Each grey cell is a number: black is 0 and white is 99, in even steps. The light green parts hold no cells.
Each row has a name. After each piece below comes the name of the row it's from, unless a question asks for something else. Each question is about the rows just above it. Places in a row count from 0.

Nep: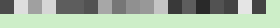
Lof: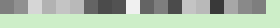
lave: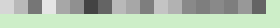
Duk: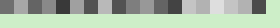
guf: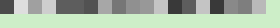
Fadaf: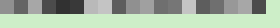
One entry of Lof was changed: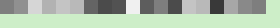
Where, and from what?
10, [39]
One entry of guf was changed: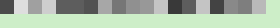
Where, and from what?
15, [22]
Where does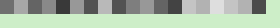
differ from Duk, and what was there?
5, [62]
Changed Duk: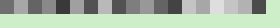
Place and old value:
14, [69]
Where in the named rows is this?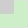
guf, 3
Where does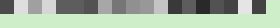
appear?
Nep

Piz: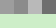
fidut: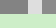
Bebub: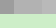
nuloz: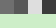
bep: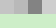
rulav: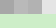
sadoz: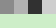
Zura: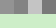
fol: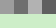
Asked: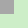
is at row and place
rulav, 0
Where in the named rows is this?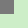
Zura, 3
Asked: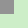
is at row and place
Zura, 0
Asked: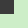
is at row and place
nuloz, 3

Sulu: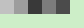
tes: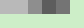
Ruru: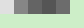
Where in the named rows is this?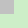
Sulu, 0
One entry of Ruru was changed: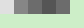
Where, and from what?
2, [39]

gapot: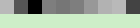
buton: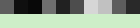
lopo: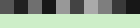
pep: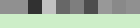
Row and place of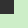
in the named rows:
pep, 2
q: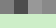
pep
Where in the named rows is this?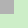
gapot, 7
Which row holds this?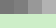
gapot
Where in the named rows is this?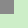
pep, 8

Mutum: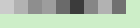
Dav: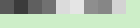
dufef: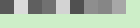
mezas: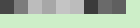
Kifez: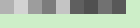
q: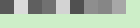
dufef
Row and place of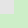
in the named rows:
Dav, 5
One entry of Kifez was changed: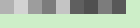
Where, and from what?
7, [44]
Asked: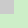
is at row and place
Mutum, 0
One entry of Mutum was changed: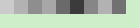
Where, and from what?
3, [61]

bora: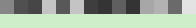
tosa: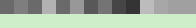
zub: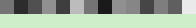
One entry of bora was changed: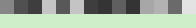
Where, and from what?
2, [27]
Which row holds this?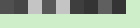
bora
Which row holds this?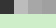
tosa
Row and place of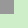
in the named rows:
tosa, 5

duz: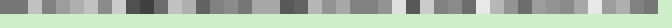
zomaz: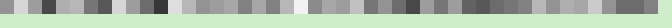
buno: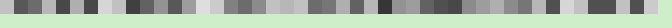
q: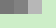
zomaz
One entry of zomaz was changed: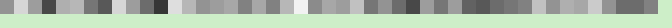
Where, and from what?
38, [71]

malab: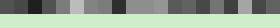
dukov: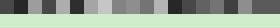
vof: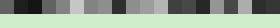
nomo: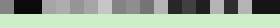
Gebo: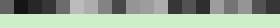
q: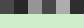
vof
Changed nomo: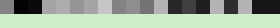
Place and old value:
1, [4]
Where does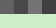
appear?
malab

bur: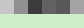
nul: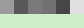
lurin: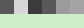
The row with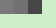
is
nul
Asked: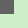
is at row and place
bur, 3
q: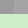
lurin
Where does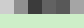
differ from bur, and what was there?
0, [77]
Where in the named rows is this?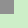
bur, 1
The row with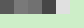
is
nul

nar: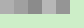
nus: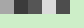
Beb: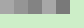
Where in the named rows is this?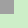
nar, 1
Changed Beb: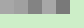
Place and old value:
1, [58]
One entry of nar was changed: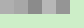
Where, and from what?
1, [62]
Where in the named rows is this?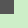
nus, 2
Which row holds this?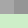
Beb
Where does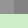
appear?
Beb

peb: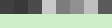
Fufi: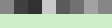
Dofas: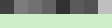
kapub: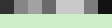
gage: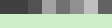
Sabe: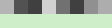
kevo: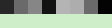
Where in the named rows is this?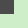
peb, 2
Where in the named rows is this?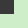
peb, 1

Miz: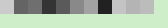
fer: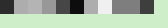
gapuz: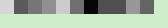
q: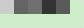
Miz
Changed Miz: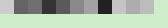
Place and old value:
9, [70]

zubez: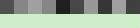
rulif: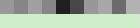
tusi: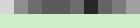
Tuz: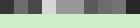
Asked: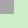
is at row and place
rulif, 7
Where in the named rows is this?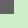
tusi, 7
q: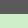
tusi
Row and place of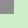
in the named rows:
tusi, 1
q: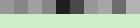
rulif
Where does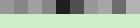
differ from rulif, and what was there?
5, [28]
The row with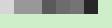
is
Tuz

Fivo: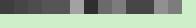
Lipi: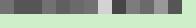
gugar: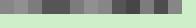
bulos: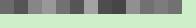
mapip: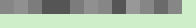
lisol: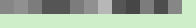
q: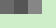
bulos
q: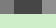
Fivo
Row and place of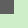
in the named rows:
Lipi, 4
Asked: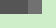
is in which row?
Lipi
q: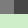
Fivo
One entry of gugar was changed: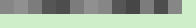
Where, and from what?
4, [33]

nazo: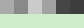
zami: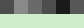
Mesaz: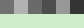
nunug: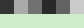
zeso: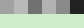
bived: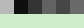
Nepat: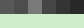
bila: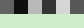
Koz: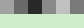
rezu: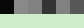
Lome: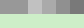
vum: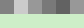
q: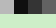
bived
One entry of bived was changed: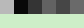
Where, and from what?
1, [6]
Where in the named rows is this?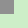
Lome, 4
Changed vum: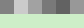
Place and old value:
2, [59]
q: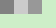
vum

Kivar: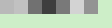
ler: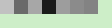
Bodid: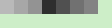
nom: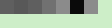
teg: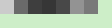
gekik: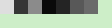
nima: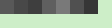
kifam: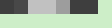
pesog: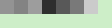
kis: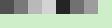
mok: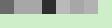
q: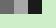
ler
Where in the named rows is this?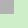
mok, 6

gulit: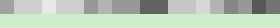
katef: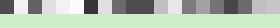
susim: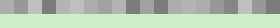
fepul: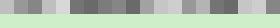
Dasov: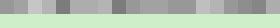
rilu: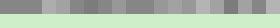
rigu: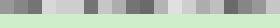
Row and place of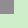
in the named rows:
Dasov, 17
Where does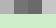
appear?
fepul

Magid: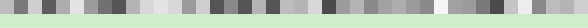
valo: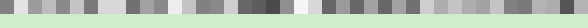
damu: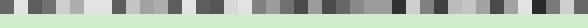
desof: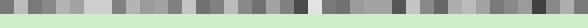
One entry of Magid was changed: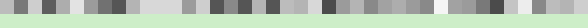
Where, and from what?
11, [88]
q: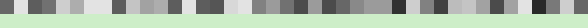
damu
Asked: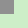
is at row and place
valo, 20
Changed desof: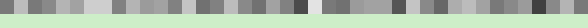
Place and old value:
40, [67]
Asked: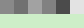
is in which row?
desof
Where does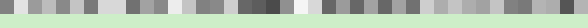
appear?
valo
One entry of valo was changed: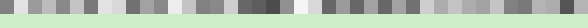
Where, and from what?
7, [84]

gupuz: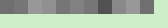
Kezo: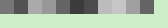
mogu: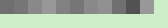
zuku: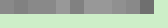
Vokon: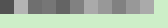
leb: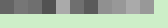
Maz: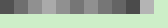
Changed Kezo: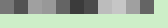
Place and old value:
2, [66]
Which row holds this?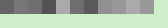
leb
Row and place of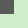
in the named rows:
leb, 6
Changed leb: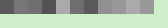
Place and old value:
0, [39]
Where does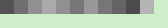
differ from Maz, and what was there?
6, [56]
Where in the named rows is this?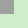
Kezo, 9
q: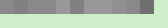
zuku

